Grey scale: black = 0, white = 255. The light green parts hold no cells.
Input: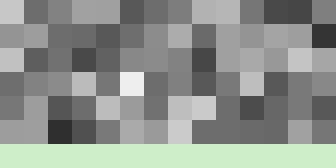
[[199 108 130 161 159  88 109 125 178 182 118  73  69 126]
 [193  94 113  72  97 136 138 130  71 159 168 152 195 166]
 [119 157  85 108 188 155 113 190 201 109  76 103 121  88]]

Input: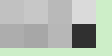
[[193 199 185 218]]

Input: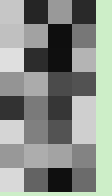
[[198  37 153  41]
 [223  44  15 180]
 [ 50 122  54 207]
 [152 173 163 131]]

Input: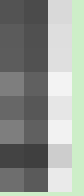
[[ 83  75 217]
 [ 92  81 223]
 [103  87 230]
 [ 67  63 205]]

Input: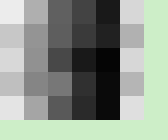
[[236 175  96  67  25 215]
 [216 145  72  25   5 215]
 [228 165  89  42  10 223]]

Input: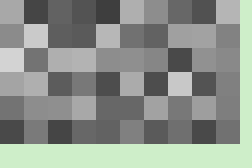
[[168  68  98  84  62 174 140 103  82 181]
 [210 115 175 180 140 143 135  72 144 136]
 [115 140 143 169 103 103 163 119 158 125]]

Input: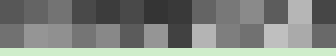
[[ 88 100 115  73  59  72  52  56 101 120 137  93 181  70]]
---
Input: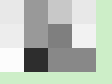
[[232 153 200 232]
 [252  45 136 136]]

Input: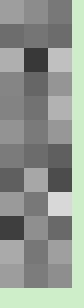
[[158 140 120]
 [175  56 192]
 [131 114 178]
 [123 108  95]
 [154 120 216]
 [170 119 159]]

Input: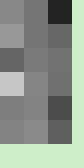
[[136 117  35]
 [101 122 114]
 [126 131  76]]

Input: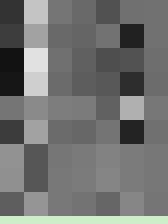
[[ 51 196 117 105  81 112 113]
 [ 18 225 112  96  78  82 110]
 [117 138 125 123  97 176 119]
 [146  86 118 122 130 123 119]
 [ 94 149 120 115 102 134 117]]

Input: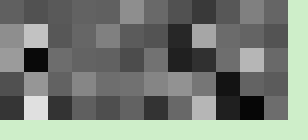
[[ 96  81  89  98  96 142 105  81  57  87 128 101]
 [155   9 109  99  97  76 114  32  48 110 182 105]
 [ 53 224  51  95  78  98  51 104 182  31   6 109]]

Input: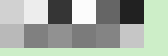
[[209 237  53 252 101  33]]
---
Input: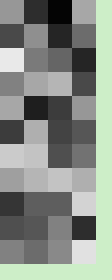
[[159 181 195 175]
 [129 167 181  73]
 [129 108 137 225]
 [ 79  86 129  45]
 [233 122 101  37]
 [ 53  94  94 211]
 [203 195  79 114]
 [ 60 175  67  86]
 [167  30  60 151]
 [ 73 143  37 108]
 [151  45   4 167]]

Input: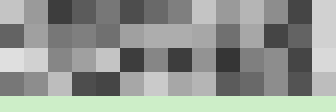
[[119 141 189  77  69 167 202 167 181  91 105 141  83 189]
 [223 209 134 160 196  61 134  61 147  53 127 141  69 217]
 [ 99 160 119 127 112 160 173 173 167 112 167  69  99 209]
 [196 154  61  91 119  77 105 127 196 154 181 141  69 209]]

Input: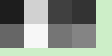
[[102 247 117 132]
 [ 29 209  64  51]]

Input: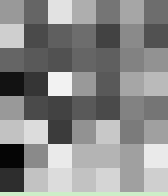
[[ 18  53 242 153  89 166 186]
 [  5 138 234 180 180 160 234]
 [153 101 226 174 117 166 109]
 [ 45 194 220 194 213 160 207]
 [207  74  95 109  66 138  81]
 [101  89  81 101  95 130 146]
 [153  74  66  89  74 130 117]
 [194 220  59 146 200 123 160]]

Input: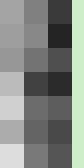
[[208 108  93]
 [221 121  85]
 [151 115  79]
 [172 100  73]
 [164 128  58]
 [187  65  43]
 [158 136  36]]

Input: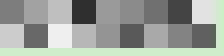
[[205 103 238 184 148  89 169 132  95]
 [124 162 192  46 154 140 111  68 225]]

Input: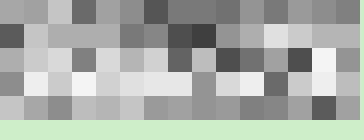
[[174 203 217 128 217 181 209  99 189  78 113 161  78 244 148]
 [141 238 203 244 209 224 231 231 148 217 238 106 203 238 189]
 [167 161 197 106 161 141  85 121 121 113 148 121 154 141 128]
 [ 91 197 174 174 174 121 134  78  63 148 174 224 203 181 181]
 [197 167 141 189 181 197 154 161 148 154 128 134 161  91 161]]
